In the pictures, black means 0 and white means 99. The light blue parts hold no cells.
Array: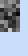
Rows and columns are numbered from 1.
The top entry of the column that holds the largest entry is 58
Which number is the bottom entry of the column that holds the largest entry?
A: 76
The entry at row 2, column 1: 64
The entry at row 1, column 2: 42
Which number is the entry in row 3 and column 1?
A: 14
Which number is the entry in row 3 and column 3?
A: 36
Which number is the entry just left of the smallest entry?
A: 14
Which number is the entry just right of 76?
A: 31

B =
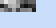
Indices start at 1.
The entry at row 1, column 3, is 77
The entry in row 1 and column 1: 67
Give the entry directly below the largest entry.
33
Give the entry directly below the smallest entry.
50
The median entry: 44
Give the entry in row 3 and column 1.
61
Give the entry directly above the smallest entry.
28
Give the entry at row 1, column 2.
89

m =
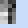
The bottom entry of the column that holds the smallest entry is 54
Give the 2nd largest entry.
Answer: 87
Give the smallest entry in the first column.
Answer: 42
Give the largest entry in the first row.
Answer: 54
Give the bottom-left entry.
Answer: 82
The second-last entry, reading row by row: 20
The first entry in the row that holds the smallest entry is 59

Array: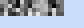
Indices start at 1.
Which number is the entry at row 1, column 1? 61
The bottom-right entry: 33
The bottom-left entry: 39
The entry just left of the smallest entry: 33
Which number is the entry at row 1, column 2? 61
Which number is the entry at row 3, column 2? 67
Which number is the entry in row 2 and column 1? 39
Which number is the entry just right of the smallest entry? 28
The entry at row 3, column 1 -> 22
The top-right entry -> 45
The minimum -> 0

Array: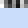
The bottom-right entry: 53
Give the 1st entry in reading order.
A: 87
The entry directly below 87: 98
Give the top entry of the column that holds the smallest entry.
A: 14

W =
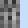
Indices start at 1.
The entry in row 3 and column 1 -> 30
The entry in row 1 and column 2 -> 24
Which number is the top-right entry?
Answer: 56
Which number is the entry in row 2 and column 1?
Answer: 45
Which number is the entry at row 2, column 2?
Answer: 35
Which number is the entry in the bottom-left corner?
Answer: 35
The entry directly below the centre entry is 19
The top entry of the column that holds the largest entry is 19
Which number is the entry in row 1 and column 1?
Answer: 50
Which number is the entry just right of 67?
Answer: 30

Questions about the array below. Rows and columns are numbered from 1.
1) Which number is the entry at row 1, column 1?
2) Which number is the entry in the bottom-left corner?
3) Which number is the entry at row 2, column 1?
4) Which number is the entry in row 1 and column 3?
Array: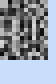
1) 72
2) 61
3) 72
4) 6

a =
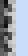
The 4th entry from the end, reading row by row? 38
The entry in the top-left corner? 27
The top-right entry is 70
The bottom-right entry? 70
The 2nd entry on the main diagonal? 12
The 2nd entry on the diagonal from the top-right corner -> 38
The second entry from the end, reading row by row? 76
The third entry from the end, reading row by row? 44
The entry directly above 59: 49
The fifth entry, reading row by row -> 32
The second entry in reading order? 6
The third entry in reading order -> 70

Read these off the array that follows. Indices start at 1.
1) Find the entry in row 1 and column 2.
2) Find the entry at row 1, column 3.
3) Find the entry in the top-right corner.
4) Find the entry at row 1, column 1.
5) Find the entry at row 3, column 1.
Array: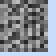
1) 42
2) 36
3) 26
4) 26
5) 48
